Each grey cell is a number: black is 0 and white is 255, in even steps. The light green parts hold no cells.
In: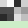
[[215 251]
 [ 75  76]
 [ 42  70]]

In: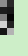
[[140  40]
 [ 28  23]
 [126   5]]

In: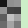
[[ 21 144]
 [148  66]
 [ 93 193]]

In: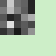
[[ 94 201]
 [123 187]
 [ 87  37]]

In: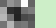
[[103 148]
 [170  47]
 [182 115]]

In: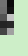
[[113  10]
 [109  19]
 [ 82 194]]
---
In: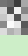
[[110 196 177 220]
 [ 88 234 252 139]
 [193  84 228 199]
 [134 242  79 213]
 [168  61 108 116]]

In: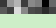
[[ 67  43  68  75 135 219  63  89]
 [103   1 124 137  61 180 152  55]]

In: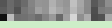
[[167  82  75 171 143 215 160 105 153 131 108 120 113 111 188  17]
 [128 122  78 137 162 185 153 166 182 148 160 129 117  81 107  92]
 [142 109  89 138 166 192 149 157 176 147 149 132 107  92 106  85]]

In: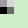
[[107   1]
 [215 155]]

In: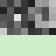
[[ 33  98  61  52 138  99  88 201]
 [192 171 165  36  65 115  71  96]
 [167  83 166 104  71 224  81  80]
 [178  76 114 135  52  41  91  34]
 [190 150 158  33  55 115  60  93]]

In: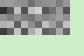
[[101 170 110  94 207 172  87 195  98  61]
 [193 121 159 191 108 141 181  95 182 175]
 [143 160 142 133 145 116 126 144 126 145]
 [ 83 154 112  85 208 192  82 194  87  47]
 [150 126 149 144 138 113 142 146 156 153]]

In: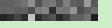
[[ 31 112  97  96  64  42  84  68  44 194  45  68  48  35]
 [109  93  78 149 116 121  47 133 125  78  97  94 102  98]
 [ 89 155  90  96 126  88 121 113  83 143 114 104  96  95]]

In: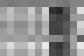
[[195 139  90  66  74 199 152 193 161 162 191 161]
 [231 160  81  52  67 234 173 223 186 186 219 186]
 [ 97 161 104 134 138 149 160 147 159 160 153 158]
 [194 139  85  66  69 185 141 179 152 151 171 157]
 [211 122  91  69  68 174 134 170 141 139 164 139]
 [157 155  73  65  77 197 160 191 169 169 187 170]
 [221 135  85  38  49 209 144 202 159 160 191 160]
 [131 132 118 123 132 123 124 122 128 126 119 127]]

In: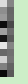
[[ 89  10]
 [ 99 129]
 [117 209]
 [112 104]
 [133 231]
 [ 91  23]
 [108 161]
 [ 73  12]
 [104 153]
 [102 142]
 [132 220]]
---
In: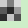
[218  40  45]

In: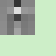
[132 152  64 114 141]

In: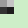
[196  51]

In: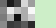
[157 173  16  58]

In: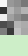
[120 156 160  77]

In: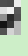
[235 241 143]

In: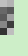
[179 104]

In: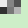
[ 81 120]

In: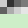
[122 208]
